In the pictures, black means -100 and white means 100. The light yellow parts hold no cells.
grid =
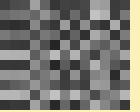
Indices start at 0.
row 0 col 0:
-51
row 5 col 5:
46
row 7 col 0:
19
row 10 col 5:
-69
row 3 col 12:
-3
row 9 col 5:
51
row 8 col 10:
19
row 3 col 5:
-16
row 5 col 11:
-17
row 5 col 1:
39
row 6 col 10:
0
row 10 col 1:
-55
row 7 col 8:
-47
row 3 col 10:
10
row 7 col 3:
-25
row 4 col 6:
19
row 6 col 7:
-60
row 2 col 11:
35
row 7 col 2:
20
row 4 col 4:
-39
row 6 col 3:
12
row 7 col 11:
-66
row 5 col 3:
-27
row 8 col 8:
-52
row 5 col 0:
40
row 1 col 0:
-16
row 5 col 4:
7
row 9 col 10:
-6
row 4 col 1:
-55
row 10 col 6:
-20
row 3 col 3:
-41
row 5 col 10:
2
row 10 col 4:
-19
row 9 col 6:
2
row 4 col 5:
-71
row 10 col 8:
-21
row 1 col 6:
-52

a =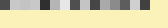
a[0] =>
-40
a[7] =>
-38
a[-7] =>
54
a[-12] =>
57

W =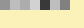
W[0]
16
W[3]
65
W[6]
0
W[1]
48

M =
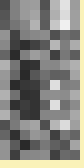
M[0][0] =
-41
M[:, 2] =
[21, 21, 5, 0, -63, 0, -63, -68, -57, -63, -52, -57, 21, -11, -68, 5]
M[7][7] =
29
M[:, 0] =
[-41, -33, -29, 15, 7, -21, 39, 19, 15, 39, 11, 39, -37, -21, 15, 15]
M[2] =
[-29, -8, 5, 40, -28, 55, 88, 25]
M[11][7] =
32
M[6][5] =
6
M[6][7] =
38
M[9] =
[39, -11, -63, -60, 10, 12, 10, 35]
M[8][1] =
-66
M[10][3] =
-60
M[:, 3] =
[23, 29, 40, 7, -49, 23, -60, -32, -54, -60, -60, -60, 29, 18, -32, 7]
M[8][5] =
74
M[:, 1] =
[0, 0, -8, -48, -51, -66, -8, -19, -66, -11, -62, -8, -4, -62, -29, -51]
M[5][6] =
-6
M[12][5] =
43
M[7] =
[19, -19, -68, -32, -12, -25, -23, 29]
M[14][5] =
-25
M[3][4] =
10
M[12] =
[-37, -4, 21, 29, -38, 43, 72, 25]
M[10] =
[11, -62, -52, -60, -25, 74, -12, 9]
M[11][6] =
5
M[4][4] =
-30
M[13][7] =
-21

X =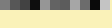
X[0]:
-3
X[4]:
18
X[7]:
30
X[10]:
54
